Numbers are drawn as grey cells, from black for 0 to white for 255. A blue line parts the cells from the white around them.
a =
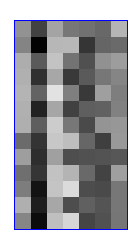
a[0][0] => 146
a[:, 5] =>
[104, 101, 145, 119, 159, 97, 148, 63, 83, 67, 74, 84, 81]
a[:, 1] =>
[66, 2, 90, 48, 99, 34, 94, 52, 46, 53, 19, 30, 12]
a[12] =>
[134, 12, 191, 214, 69, 81, 118]
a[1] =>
[132, 2, 183, 184, 53, 101, 106]
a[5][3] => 65
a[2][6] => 157
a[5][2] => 166
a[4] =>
[180, 99, 226, 127, 57, 159, 126]
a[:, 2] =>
[164, 183, 195, 167, 226, 166, 204, 199, 160, 194, 196, 167, 191]
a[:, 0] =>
[146, 132, 173, 176, 180, 176, 175, 107, 158, 111, 125, 175, 134]
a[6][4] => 74
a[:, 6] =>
[181, 106, 157, 133, 126, 129, 151, 153, 87, 159, 119, 119, 118]
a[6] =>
[175, 94, 204, 119, 74, 148, 151]
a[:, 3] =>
[119, 184, 115, 57, 127, 65, 119, 190, 78, 180, 219, 77, 214]

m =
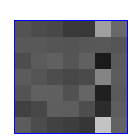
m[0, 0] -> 83
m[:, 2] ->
[72, 85, 96, 77, 95, 94, 66]
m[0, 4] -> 56
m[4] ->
[83, 96, 95, 81, 101, 32, 89]
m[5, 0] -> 65
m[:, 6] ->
[104, 85, 90, 92, 89, 93, 98]
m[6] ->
[92, 76, 66, 61, 54, 195, 98]
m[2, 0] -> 77
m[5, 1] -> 71
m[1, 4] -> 87
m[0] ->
[83, 76, 72, 58, 56, 159, 104]

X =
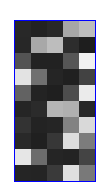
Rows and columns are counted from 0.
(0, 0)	40
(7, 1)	32
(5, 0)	37
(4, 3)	77
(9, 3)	223
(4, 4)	235
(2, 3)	86
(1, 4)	30
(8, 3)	35
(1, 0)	39
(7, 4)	124
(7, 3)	221
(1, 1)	168

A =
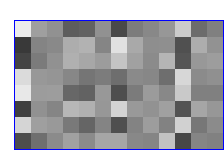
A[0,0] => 236
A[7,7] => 136
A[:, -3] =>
[203, 80, 85, 215, 201, 83, 209, 71]
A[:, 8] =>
[136, 142, 139, 135, 155, 146, 157, 133]
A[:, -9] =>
[98, 178, 167, 117, 98, 176, 101, 139]
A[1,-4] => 143
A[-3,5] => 151
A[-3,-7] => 211
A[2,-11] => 145
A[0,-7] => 73
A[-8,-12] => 159
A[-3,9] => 160
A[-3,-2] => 166
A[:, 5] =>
[145, 133, 156, 124, 152, 151, 132, 166]
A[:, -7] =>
[73, 225, 196, 110, 78, 211, 79, 166]
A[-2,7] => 131
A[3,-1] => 144
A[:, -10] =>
[93, 173, 176, 135, 103, 183, 121, 161]
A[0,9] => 151
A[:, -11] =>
[145, 137, 145, 149, 157, 133, 153, 139]
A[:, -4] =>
[151, 143, 181, 110, 136, 160, 130, 194]
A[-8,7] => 124
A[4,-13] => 232

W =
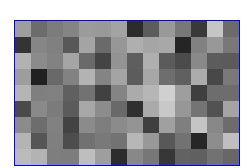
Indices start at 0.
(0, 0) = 158
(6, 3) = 67
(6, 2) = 129
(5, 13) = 164
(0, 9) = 153
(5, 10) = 151
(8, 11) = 96
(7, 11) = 39
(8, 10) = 98
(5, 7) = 48
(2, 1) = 139
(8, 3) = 125
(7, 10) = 114
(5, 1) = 137
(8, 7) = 136
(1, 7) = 175
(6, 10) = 127
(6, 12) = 136
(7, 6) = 115
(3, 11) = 172
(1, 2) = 128
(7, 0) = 180
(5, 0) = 74
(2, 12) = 92
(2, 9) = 91
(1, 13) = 120
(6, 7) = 148
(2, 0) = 178
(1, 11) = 129
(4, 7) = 171
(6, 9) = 160
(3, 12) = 72

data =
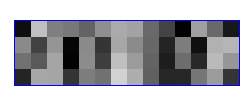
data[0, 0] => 14
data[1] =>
[138, 66, 149, 6, 138, 53, 167, 139, 103, 36, 125, 15, 177, 181]
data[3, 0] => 36
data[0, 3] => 120
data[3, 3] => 52
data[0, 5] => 143
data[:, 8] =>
[105, 103, 99, 96]
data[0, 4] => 99
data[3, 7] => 174
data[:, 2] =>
[127, 149, 165, 165]
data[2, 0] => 113
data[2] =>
[113, 89, 165, 3, 140, 62, 191, 155, 99, 29, 109, 40, 186, 150]
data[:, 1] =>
[192, 66, 89, 167]

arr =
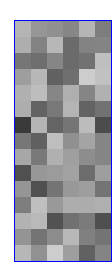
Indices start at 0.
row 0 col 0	180
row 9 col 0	80
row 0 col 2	144
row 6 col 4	188
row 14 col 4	97
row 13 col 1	116
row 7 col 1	96
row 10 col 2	116
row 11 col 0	126
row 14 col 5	132
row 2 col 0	118
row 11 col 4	172
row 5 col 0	173
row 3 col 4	205
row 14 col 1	145
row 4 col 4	133
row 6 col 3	117
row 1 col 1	130
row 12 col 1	185
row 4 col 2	134
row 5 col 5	114
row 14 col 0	183
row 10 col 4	158
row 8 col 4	141
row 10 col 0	149
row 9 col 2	155

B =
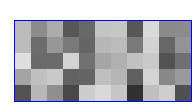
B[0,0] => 188
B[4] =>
[82, 184, 143, 72, 205, 217, 198, 49, 192, 206, 80]
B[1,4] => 101
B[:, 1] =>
[140, 108, 106, 192, 184]
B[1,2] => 151
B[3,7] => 95
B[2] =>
[223, 106, 107, 211, 113, 166, 176, 193, 201, 83, 112]
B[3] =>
[164, 192, 201, 98, 101, 191, 181, 95, 212, 136, 154]
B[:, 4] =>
[104, 101, 113, 101, 205]
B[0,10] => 139
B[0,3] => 88
